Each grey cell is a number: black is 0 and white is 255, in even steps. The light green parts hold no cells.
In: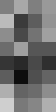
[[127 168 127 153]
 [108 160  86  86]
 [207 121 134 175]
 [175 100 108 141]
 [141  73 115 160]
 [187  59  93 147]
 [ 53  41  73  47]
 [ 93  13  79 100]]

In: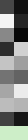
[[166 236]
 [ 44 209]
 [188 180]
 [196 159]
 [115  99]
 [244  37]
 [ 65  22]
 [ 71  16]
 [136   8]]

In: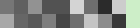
[[168 102  88 126  69 110 196 140  56]
 [118  96 146  82  82 212 110  43 204]]

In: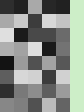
[[ 94 215 209  60 209]
 [169 201  60 215 195]
 [175 162 223  26 115]
 [ 19 155  81 162  87]
 [135 127  81 187 100]
 [ 46 121 141  94 155]
 [ 46  33 169  39  33]
 [223  26  73  73 107]]

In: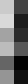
[[188  88]
 [203  67]
 [163  43]
 [217  29]
 [149  17]
 [101   3]]

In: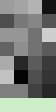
[[156 164 179  18]
 [150 150 114 207]
 [ 99 142 114  91]
 [126 126  65  38]
 [ 78 120 134  84]
 [171  38  91  58]
 [194   4  78  52]]

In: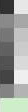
[[ 68 239]
 [ 49 231]
 [ 82 217]
 [ 97 203]
 [119 195]
 [131 179]
 [137 166]]

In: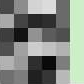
[[ 79 161 205 192 177]
 [177 154  46  10 125]
 [ 73 140 211 219 106]
 [112 125  32  54 185]
 [169  67  38  46 106]
 [ 61  18 146  92  79]]

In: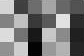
[[145 206   3 153 179  37]
 [130 192  57  90 226  44]
 [220 115  24 199 138  31]
 [212  64 109 165 103  82]]
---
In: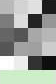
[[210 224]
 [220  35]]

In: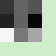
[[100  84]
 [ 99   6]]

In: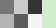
[[203  53]
 [ 93 244]]

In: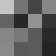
[[116  68]
 [ 39 147]]

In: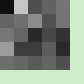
[[197  78]
 [112 140]]

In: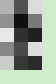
[[ 81 219]
 [ 15 122]]

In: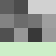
[[ 76 209]
 [108 116]]

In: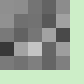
[[141 116]
 [112 114]]

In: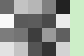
[[195 182]
 [ 90  92]]
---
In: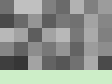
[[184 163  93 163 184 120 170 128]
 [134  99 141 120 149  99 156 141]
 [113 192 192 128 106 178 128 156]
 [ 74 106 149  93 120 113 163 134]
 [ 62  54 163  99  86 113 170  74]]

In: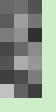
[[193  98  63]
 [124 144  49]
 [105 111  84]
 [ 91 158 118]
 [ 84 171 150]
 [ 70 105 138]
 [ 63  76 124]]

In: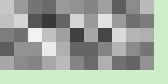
[[199 154 118 106 154 146 132 160  93 138 186]
 [192 212  85  57 100 212 154 226 154 112 125]
 [167 138 132 167 186 132 106 174 112 100 146]
 [125 112 240 192 160  64 167  70 218 180 174]
 [ 93 146 146 234 174 100 100 132 180 138 118]]

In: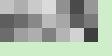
[[194 174 202 218 144  74 151]
 [108 159 174 129 180 210  62]
 [ 94 108 136 186 167  94 122]]

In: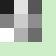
[[255 176 108]
 [129 204 142]
 [ 30 226  86]]

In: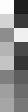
[[253  30]
 [211  59]
 [196  53]
 [180  73]
 [166 120]
 [159 108]
 [141 240]
 [127  94]]
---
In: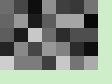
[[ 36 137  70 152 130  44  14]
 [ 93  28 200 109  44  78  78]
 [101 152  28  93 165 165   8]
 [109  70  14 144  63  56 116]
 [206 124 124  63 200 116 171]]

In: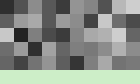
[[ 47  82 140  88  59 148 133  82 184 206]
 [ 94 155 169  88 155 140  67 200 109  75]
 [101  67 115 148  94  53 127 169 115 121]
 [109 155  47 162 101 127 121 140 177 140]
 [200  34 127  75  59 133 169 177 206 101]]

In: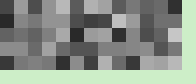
[[ 41 134 120 147 147  77  63  70 191 155  84 112 112]
 [ 56 120 128 120  48 140  63 177 106  56 169 162 184]
 [ 70 155  77 147 184  91 177 162  91 120  98 106  48]
 [ 98 112  98 128 169  41 155 162  48 134  77  98 198]
 [140 140 106 162 106  84  84 128 128 134 140  84 120]]

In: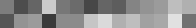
[[ 85 147 155  58 139 139 197 218 176 190 161 168 225 113]
 [125  77 101 203 119 107  71 101  93 132 147 155 190 176]]

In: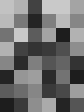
[[ 29  58 142 171  36  85]
 [ 36 150 158  43 115  29]
 [ 92 108 134  58  73 158]
 [115 201  92 164  29 178]
 [134  43 127  85 100  51]
 [178  66  51  58  79 142]
 [186 121  36 127 186 134]
 [194 178  66 201 201 164]]

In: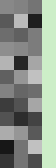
[[ 23 116 193]
 [ 53 116  75]
 [ 60  82 166]
 [ 82  45  67]
 [ 89 187  30]
 [ 96 150 193]
 [109  96 124]
 [130 102 109]
 [136 130 116]
 [142 136 124]
 [172 150  89]
 [180  38 166]]
